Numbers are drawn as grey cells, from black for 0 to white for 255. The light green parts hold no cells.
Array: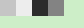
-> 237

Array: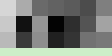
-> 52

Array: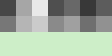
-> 160

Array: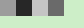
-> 39

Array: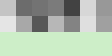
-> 131

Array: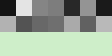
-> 170

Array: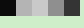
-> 201

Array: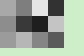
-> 182

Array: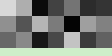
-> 195

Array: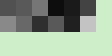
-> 89
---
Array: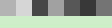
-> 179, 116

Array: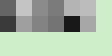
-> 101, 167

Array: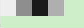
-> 238, 175

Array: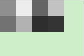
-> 143, 52

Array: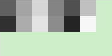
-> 96, 247

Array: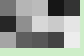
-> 118, 237

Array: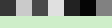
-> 54, 129

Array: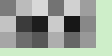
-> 123, 152
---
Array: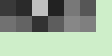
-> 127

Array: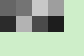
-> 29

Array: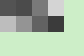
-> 59

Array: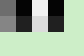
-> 32

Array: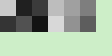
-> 93

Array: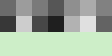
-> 99
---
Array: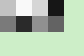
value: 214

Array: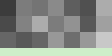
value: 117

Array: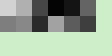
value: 71

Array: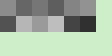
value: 118

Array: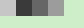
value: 103

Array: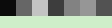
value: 195

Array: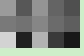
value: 148

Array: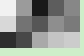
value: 25

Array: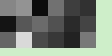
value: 12

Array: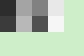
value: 129
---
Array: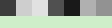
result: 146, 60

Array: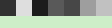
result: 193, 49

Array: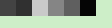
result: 5, 67

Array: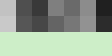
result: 32, 201

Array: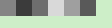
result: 89, 132

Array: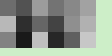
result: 162, 130

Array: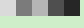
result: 38, 218

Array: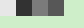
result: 87, 231
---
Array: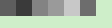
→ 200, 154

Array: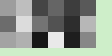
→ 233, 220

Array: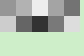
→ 237, 221

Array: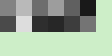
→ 221, 185

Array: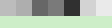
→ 234, 211

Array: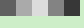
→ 220, 170

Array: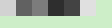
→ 224, 210

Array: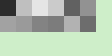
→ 229, 203

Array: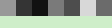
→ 216, 152
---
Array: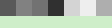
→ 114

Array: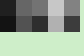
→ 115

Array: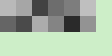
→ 66

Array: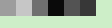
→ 111

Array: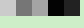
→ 164

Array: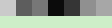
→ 119

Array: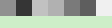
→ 193
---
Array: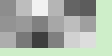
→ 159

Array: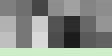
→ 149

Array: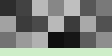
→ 81

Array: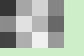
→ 104

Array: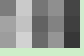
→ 63

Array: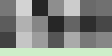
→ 71

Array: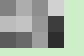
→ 61

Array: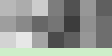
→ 110

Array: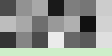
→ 210

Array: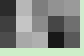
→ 111
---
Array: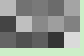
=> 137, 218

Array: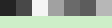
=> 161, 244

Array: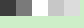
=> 254, 254

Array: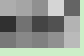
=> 68, 213

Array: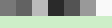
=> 42, 249

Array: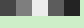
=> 236, 236
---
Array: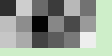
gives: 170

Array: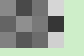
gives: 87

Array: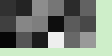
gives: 85

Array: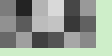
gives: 159

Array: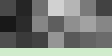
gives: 58

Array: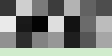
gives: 45

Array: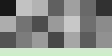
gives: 124

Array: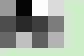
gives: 192
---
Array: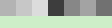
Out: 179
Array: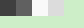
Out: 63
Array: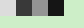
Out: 220
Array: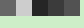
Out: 102
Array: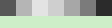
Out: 87
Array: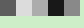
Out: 93
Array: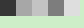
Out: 54
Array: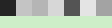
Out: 36
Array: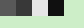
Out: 88
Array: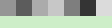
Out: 149
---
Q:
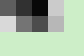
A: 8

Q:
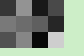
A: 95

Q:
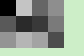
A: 57

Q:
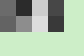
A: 205

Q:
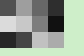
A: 125

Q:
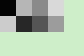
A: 137
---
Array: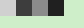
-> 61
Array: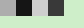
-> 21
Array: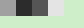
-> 44
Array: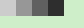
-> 152
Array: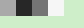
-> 39
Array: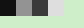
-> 147
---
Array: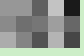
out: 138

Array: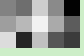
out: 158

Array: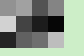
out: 210

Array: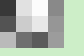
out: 83

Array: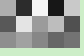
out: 88

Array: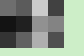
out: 19

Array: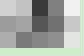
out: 156
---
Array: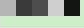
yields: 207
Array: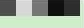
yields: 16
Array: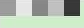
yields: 191
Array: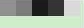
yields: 52
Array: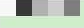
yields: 205
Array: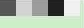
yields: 32
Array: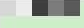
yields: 124
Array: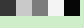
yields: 244
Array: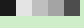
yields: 164
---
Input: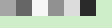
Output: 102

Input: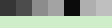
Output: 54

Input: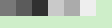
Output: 91

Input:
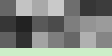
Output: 48

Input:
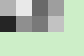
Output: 105

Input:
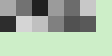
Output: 45
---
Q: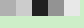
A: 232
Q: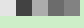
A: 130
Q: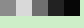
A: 6
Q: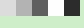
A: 44
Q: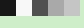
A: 197
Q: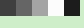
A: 28
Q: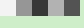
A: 83
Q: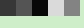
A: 131
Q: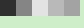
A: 163
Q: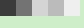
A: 239
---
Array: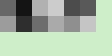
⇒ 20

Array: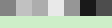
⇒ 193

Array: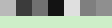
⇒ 59

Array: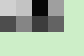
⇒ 195

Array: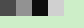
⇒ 146

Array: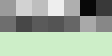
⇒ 210

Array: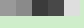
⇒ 138

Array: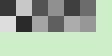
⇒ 200

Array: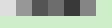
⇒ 151
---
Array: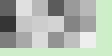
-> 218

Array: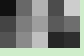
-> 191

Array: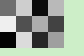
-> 39

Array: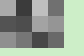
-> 71

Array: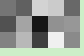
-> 63

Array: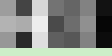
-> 222

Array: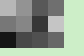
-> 80

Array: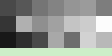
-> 73

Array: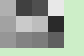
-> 124

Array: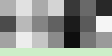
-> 197
